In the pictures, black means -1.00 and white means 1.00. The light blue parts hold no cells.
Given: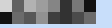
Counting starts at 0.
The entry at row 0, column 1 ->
-0.24
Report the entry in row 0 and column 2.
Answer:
0.40
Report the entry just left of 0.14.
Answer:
-0.32
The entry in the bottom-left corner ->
-0.87
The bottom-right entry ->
-0.16
